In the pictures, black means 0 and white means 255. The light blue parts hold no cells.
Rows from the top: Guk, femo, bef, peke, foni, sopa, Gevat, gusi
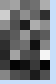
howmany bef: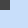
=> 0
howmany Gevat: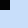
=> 2
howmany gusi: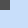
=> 2
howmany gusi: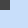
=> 1
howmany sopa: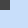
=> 1
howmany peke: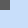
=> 2

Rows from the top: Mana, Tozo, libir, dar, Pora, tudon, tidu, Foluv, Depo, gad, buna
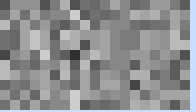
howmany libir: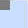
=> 3
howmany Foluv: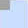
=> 4
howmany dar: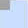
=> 4
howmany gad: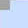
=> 5
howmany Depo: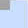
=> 5

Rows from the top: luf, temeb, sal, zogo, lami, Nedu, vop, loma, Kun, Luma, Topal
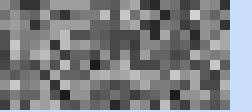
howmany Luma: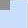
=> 5
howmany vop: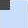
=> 6

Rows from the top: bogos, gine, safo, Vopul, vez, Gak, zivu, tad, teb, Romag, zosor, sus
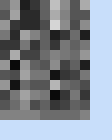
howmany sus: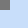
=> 0
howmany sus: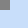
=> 5
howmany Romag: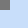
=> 3
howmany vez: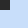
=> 0
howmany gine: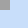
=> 1

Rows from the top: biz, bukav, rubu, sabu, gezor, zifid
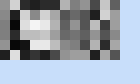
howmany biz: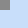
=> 0
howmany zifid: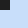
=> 4
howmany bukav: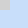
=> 3
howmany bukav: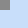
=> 2
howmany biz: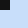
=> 0

